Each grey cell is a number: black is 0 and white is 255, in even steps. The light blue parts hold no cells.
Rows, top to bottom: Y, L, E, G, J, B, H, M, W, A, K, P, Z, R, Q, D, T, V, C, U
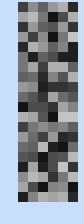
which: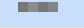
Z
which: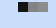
C
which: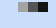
P
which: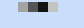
P
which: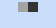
V
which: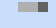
H

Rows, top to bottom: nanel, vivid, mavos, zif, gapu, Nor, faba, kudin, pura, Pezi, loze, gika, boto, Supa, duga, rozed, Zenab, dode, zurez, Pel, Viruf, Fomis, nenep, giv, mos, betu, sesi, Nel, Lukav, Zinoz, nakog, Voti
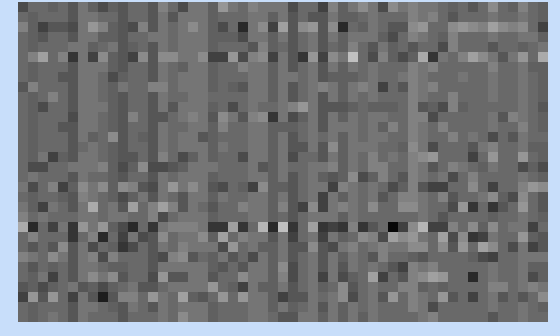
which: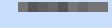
gapu
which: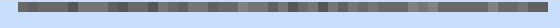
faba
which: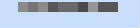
Nel
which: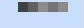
zurez
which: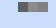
zurez
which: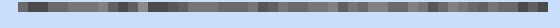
Zenab

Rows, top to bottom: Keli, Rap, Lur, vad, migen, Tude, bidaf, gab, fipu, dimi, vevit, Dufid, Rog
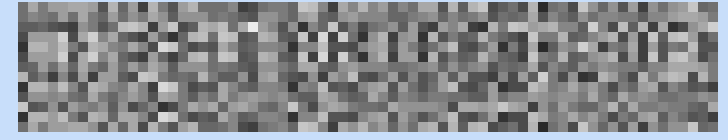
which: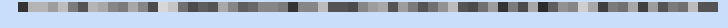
migen
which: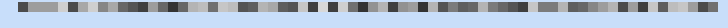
vad
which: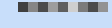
gab
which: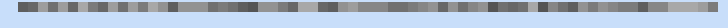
bidaf
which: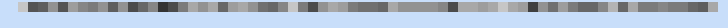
vevit

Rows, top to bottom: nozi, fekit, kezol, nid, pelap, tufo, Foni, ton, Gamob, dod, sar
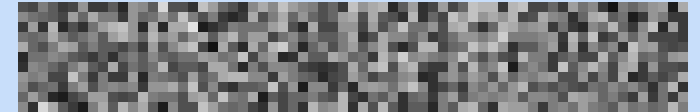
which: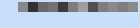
dod
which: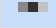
pelap
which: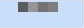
sar
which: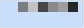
tufo

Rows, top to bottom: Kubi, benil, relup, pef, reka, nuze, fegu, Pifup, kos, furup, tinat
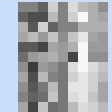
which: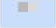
tinat
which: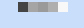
reka
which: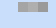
nuze
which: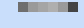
nuze

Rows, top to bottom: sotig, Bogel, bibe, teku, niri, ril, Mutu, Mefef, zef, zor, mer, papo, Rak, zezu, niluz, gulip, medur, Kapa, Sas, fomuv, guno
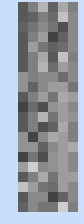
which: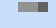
niluz
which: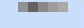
niluz
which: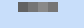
bibe
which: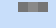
bibe

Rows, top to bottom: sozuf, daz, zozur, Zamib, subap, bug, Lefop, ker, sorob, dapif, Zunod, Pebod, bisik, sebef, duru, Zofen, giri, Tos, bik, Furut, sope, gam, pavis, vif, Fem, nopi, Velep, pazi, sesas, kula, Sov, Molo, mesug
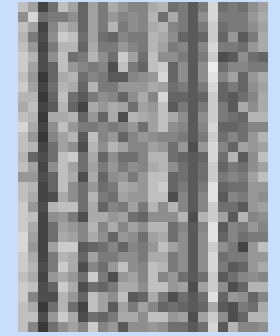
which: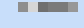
nopi
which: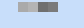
sozuf
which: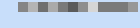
daz

